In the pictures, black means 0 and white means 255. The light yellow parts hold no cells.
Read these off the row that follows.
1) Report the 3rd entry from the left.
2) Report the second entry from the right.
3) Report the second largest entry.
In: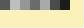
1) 150
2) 75
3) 169

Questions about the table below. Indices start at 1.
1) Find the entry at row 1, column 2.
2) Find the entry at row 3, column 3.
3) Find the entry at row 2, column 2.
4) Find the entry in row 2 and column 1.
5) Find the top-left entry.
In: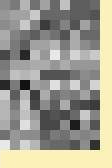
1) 122
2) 201
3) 162
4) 151
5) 140

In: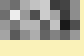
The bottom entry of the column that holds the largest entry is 90
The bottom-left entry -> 164
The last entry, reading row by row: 152
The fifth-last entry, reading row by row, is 173
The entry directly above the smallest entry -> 59
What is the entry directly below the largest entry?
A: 119
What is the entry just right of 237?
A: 152
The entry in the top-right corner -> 141
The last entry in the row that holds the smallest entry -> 78

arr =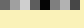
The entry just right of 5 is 127
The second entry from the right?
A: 178
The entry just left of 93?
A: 207

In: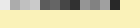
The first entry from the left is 234
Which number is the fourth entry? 202
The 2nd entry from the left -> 172
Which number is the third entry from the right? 130

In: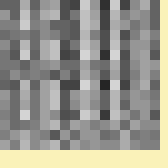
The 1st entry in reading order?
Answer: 99
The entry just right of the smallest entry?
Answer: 212
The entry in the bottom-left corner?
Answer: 161
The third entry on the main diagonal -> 203
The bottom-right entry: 127
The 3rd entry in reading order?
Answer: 171
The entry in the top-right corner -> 99
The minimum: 37
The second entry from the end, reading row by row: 127
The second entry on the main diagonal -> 99
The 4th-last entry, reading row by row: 171
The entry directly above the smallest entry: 88
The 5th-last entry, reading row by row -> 139
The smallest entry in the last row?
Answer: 108
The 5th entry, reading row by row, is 150
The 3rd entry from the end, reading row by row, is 139
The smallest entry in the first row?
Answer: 48
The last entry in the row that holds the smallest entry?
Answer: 99
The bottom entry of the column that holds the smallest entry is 139
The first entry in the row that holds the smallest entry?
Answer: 99
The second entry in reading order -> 99

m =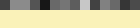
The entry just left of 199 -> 93
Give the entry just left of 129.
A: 66

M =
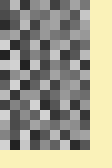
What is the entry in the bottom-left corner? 210
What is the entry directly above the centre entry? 64
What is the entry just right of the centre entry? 163
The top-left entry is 86
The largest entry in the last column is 198
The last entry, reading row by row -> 86
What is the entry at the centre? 97
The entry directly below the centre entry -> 186
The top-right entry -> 119
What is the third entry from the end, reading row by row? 198
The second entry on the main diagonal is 97
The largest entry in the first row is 186
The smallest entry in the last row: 34

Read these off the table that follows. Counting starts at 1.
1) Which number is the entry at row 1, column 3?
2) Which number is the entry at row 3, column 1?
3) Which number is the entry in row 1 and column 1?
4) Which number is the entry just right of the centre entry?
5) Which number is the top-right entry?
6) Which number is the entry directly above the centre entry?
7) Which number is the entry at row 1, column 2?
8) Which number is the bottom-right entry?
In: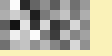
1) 40
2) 92
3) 162
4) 51
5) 153
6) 122
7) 251
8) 144

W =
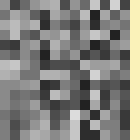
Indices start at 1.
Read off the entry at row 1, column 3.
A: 106
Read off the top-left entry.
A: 148
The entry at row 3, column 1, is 167
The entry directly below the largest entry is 198
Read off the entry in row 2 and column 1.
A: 116
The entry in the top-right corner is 67
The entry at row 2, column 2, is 167
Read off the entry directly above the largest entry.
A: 85
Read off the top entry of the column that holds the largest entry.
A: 148
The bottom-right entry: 95
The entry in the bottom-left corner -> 126
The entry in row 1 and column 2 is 67
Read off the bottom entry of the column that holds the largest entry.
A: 198
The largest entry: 220
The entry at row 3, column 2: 187
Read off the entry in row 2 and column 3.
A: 148

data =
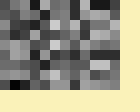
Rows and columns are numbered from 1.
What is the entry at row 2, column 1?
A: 89
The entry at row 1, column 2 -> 118
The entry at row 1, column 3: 138
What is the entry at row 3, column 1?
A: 138
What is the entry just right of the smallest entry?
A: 34
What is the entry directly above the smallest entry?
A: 149
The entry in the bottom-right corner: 127
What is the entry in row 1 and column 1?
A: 77
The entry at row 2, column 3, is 127
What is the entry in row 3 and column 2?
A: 65
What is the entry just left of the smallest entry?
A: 77
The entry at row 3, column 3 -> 56
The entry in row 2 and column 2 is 77
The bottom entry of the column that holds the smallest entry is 4
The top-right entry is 65
